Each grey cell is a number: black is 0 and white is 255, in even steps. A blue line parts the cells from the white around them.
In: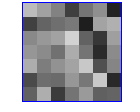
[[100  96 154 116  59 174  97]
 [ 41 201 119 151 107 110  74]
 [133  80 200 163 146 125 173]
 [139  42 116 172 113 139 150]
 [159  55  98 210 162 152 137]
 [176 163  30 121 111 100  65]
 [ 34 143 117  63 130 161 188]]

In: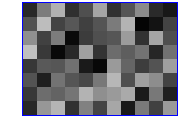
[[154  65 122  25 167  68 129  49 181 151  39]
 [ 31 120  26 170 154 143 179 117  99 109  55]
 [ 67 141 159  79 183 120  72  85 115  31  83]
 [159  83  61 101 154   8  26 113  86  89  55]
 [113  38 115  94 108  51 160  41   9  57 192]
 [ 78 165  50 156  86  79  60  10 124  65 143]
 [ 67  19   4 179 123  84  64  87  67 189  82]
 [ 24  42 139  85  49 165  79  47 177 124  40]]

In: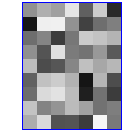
[[121 246  60  84  82 218 173]
 [126 114 162 187 148 131 195]
 [ 60 114  31 188 226 218 109]
 [ 77 181  21 178 204 193  97]
 [183 167 192 134  86  76 188]
 [ 89 152 115 123 224  84 144]
 [180 195 203 119  60 132 110]
 [127 110  65 146 240 239  22]
 [ 41 204  96 229 160 175 145]]

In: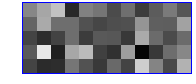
[[178  72 132 206  67 105  57  82 118  45  43  68]
 [135 109  56   5 157  49  64 187 167  32 232  89]
 [107  75 107 170  56  87  89  60 110  67  45  68]
 [162  94  95 149  80  78  70  81 110 110 170 101]
 [ 86 122  92  60 111  75 117 129  40 194 166 135]]

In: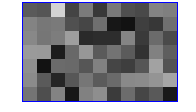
[[ 25  89  70 108  59 142 129  23 131  78 116]
 [166 148 139 137 106  91 118  87  37  90 139]
 [ 83 162  86  62  69 129  86 105 107  18 143]
 [ 94 129  50  91 115  90 151 104  28 153 154]
 [ 74 107  58 132  45  45  42 158 125 118 136]
 [112  55  63  18  23 111  70  80 122 119 131]
 [127 131  73  79 121  56 123  68 211  85  90]]

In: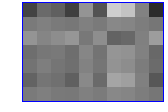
[[118 125 133 136 123 128 120 121 127 122]
 [ 87 128 159 165 106 137  96 112 117  99]
 [107 124 141 147 117 130 111 117 126 115]
 [104 129 146 149 115 134 110 121 119 110]
 [157 128 104  99 142 120 150 141 133 148]
 [118 125 133 136 122 128 119 122 128 122]
 [ 43 130 195 207  83 148  63  96 106  67]]

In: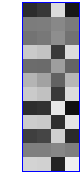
[[239  35 209 211]
 [126 134 127 127]
 [ 43 207  69  63]
 [228  46 201 204]
 [ 17 230  49  45]
 [220  57 193 202]
 [182  98 162 180]
 [100 158 107 108]
 [220  58 195 202]
 [114 142 120 115]
 [123 136 125 124]
 [ 23 219  55  44]]
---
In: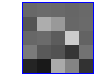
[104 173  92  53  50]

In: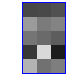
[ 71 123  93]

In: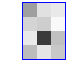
[159 206 192]

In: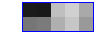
[ 27 123]

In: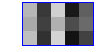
[183  64 211]

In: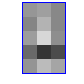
[150 179 142]

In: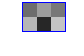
[109  39]

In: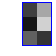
[ 63 209]

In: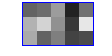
[ 99 211 127]
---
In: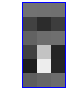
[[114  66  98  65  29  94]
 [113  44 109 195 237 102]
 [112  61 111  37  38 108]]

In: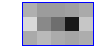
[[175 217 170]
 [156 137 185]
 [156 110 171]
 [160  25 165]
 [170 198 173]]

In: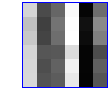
[[213 192 200 213 215 216]
 [ 75  64  68  86  78  83]
 [102 115 110  88  98  92]
 [249 253 255 220 241 232]
 [  5  17  12   5   5   4]
 [109 138 128  76  95  85]]

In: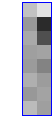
[[194 152 169 159 155 175 152 187]
 [226  43  79 163 131 156 163 159]]

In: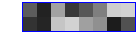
[[ 92  51]
 [ 34  37]
 [162 197]
 [ 56 210]
 [ 87 160]
 [127 144]
 [206  28]
 [210  81]]

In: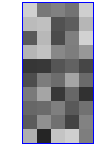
[[208 187  89 181  54  77 122 103  91 175]
 [120 192 184 194  56 124 165 107 144  37]
 [129  81  75 136  85 109  56 127 112 196]
 [115  93 127 125  98 165 103  89  67 207]
 [207 182 210 152  70 106  49 113 130 126]]

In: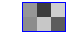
[[150 140]
 [ 60 199]
 [206  92]]

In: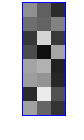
[[144 110  55  76 164 158  43 161]
 [ 96  99 212  15 177 148 235 101]
 [ 43 130  57 165  33  39  81  51]]

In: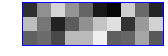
[[ 47 189  96]
 [144 118 107]
 [213  33  72]
 [148  92 186]
 [101 145 187]
 [ 24 196 239]
 [  6 224  95]
 [206  50 101]
 [106 154 166]
 [ 37 210  89]]
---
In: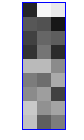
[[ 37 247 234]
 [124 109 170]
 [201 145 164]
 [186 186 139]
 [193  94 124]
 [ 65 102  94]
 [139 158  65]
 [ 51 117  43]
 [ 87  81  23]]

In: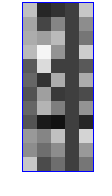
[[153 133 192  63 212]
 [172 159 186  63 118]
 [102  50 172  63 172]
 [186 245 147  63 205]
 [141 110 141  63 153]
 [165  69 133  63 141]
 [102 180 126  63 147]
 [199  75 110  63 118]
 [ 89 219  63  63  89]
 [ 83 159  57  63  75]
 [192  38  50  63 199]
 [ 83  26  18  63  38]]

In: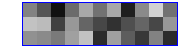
[[145 138 122 160 194  43 160  93  56 130  43]
 [194 187  64 152 101  71  49  79 101  71 152]
 [130  85  17 107 168 114 168  31 138 210 114]]

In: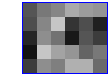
[[ 78 134 198  52  78  32]
 [ 18 198 163 149 100 120]
 [ 85 120 134 170 156 149]
 [ 60 142 127 176 176 107]
 [ 38 142 114  24  85  60]]

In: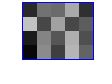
[[194  71 161  71  93]
 [ 41 114 107 169  48]
 [ 27 132  86 175  79]
 [  7 139  63 181  99]]

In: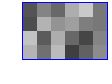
[[179 112 187  63  97 140]
 [195  91 173 104  70 132]
 [ 77 179 147 159 126 120]
 [ 84 132 104 173 201 120]]

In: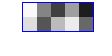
[[222  85 187 236 104]
 [249 132  63 159  29]]

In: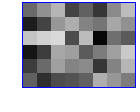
[[195 209 217  76 188   7 111  91]
 [105 145 181  68  97  54 139 188]
 [ 21  60 167 159  91 124 159 201]
 [ 60 105 159 131 139  54 131 181]
 [ 29  68 151 174 131 117 167 145]
 [ 97  47  76  83  97 174 151 124]]

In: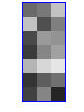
[[181 215 229]
 [106 120 194]
 [ 59 133 161]
 [ 73 154 147]
 [194  79 127]
 [ 52  94 112]
 [ 65 133  37]]
